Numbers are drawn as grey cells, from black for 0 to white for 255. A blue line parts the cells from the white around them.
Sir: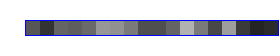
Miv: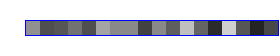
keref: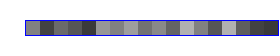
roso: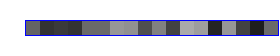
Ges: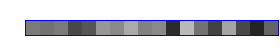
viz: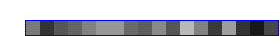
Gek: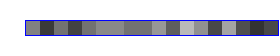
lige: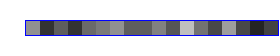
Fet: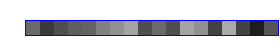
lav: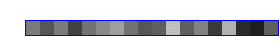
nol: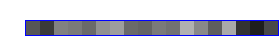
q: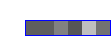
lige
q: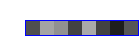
Fet
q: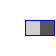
Miv

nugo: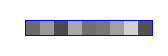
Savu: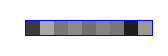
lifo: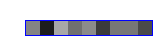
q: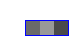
nugo
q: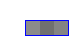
Savu
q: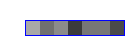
lifo
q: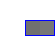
nugo
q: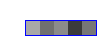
lifo
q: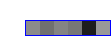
Savu
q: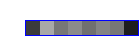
Savu

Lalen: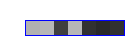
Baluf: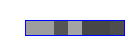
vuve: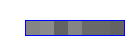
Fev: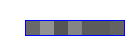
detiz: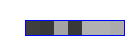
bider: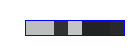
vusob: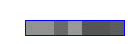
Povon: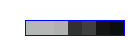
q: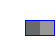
vusob
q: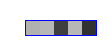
Lalen

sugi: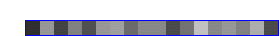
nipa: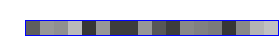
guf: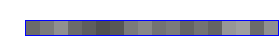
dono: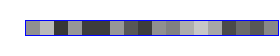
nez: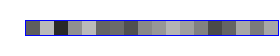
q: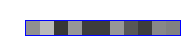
nipa
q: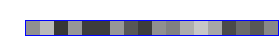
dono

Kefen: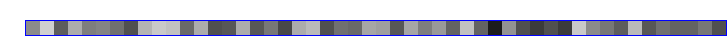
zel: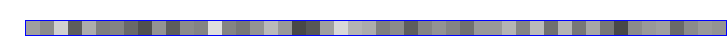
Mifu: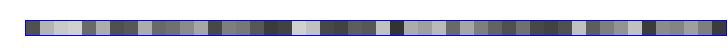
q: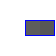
Mifu
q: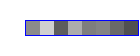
zel
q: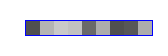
Kefen

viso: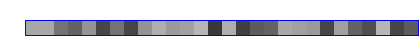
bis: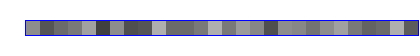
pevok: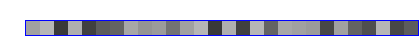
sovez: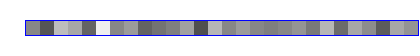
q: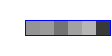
pevok
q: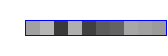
viso
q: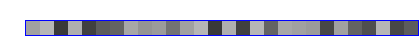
pevok
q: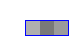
bis

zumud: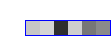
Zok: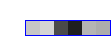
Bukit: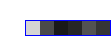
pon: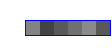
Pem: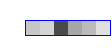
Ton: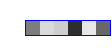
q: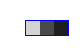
Zok
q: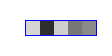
zumud
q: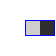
Ton
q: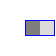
Ton

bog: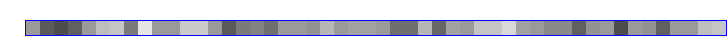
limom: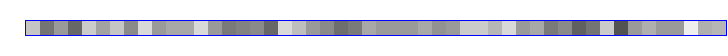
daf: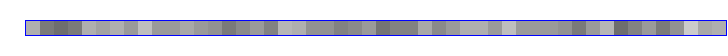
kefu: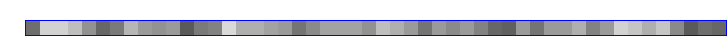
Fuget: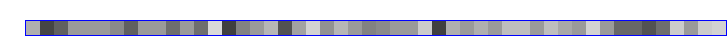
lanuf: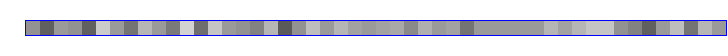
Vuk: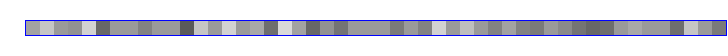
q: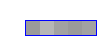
lanuf
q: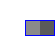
kefu
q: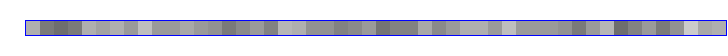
daf
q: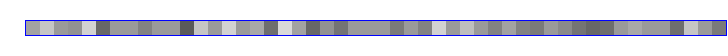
Vuk
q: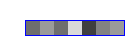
Fuget
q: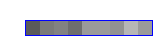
bog
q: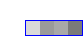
limom

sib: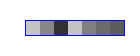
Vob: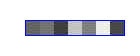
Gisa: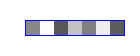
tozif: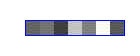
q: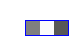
tozif
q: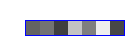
Vob
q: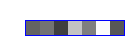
tozif

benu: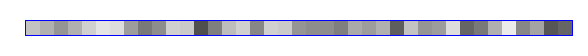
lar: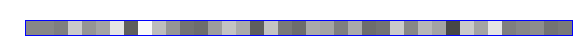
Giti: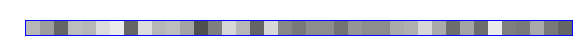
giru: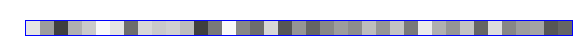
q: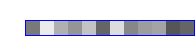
giru
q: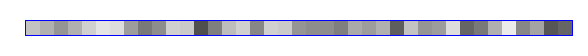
benu
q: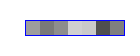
benu

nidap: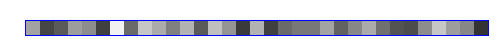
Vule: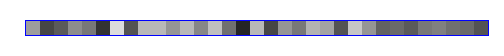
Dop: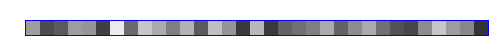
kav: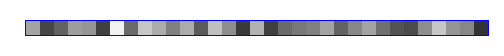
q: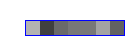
nidap
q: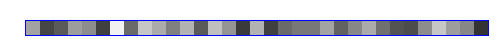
nidap

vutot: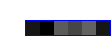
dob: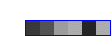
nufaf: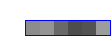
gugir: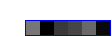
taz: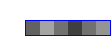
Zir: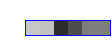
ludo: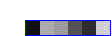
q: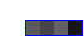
vutot
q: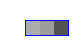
ludo
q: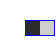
ludo

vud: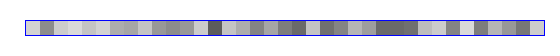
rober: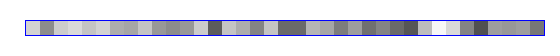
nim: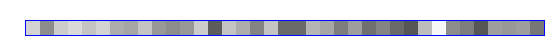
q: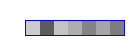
vud
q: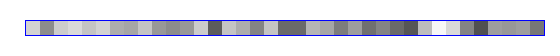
rober
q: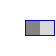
vud

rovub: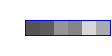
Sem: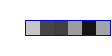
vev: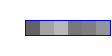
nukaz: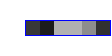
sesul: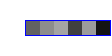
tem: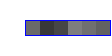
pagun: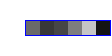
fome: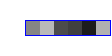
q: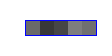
tem
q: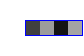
Sem
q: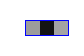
Sem
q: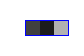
fome
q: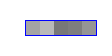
vev
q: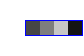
pagun

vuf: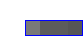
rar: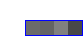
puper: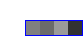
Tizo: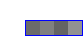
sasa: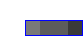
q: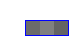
Tizo
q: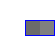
Tizo
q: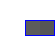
vuf
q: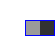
puper

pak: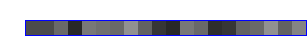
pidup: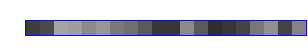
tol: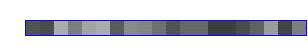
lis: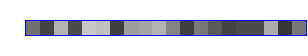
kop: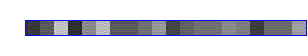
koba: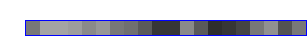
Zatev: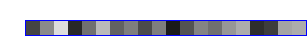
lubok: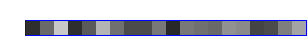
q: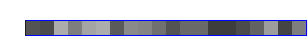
tol
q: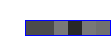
lubok
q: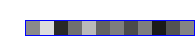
Zatev
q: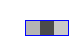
lis
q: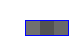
tol

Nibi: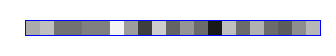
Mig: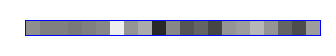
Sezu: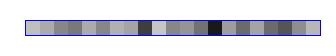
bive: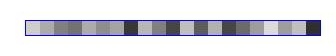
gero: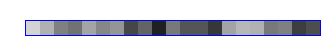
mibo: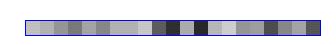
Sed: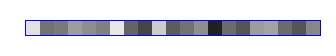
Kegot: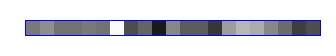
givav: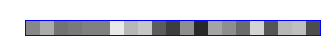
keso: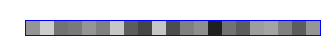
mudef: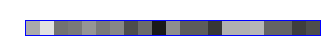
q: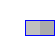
Sezu
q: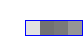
mudef
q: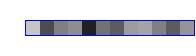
keso
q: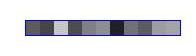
keso
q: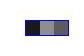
mudef
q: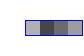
bive
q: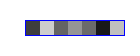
Nibi

